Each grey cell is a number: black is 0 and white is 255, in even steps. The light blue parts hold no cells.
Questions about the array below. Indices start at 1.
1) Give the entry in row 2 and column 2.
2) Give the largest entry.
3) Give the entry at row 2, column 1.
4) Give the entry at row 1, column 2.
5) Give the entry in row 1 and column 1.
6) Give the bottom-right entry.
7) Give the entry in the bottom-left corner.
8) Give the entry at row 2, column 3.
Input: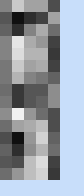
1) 16
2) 241
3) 86
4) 201
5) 131
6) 56
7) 109
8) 46

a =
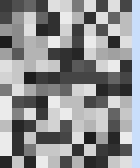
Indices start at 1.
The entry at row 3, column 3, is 223
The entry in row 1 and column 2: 79
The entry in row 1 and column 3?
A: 100
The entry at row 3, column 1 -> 151
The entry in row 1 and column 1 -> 58
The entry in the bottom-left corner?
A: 38
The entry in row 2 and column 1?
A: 69
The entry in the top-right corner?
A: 69
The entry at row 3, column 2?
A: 139
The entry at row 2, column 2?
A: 151

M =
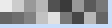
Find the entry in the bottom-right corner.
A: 101
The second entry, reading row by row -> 204
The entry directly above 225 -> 81
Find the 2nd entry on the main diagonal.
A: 110
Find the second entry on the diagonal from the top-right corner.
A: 183

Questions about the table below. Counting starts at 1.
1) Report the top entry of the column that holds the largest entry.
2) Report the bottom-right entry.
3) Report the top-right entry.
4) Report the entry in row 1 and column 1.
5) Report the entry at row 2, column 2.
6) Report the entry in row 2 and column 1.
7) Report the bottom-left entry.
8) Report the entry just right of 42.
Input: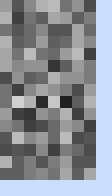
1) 85
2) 166
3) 76
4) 156
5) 64
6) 177
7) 95
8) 199

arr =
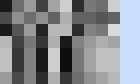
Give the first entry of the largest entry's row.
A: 25
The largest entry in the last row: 184
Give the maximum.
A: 218
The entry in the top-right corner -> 206
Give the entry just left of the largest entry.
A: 120
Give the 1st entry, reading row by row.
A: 25
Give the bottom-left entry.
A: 154
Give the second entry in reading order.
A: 109
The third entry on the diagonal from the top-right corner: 131
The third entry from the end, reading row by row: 143
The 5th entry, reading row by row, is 164
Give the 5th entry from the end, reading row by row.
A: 55

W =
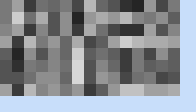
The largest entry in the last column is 171
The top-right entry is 121
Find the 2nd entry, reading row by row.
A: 160
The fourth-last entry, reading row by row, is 193
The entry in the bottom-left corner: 160
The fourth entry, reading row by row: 112
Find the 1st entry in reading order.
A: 121
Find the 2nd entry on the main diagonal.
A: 205
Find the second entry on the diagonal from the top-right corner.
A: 142
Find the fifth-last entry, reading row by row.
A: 193
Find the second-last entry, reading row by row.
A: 160
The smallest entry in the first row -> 37

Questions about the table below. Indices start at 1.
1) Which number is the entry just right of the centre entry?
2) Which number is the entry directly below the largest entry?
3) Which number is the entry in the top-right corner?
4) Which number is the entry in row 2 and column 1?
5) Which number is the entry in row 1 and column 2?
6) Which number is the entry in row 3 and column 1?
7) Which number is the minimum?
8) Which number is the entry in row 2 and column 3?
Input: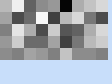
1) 86
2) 76
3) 216
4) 163
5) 239
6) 128
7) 5
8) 107

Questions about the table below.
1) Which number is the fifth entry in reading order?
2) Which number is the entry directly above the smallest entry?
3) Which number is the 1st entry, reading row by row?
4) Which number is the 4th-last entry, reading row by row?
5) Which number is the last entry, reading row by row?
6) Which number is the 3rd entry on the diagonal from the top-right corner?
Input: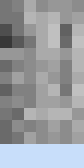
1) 151
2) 78
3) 118
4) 140
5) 161
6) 192

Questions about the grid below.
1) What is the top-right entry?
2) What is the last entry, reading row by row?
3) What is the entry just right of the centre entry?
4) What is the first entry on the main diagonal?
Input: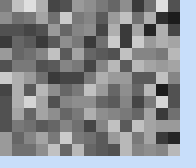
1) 81
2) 184
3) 175
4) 121

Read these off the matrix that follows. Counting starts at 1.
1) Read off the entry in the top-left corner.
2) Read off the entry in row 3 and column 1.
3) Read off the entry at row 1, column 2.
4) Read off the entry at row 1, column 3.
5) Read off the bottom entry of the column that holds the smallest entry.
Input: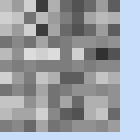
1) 186
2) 186
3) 156
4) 208
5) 136
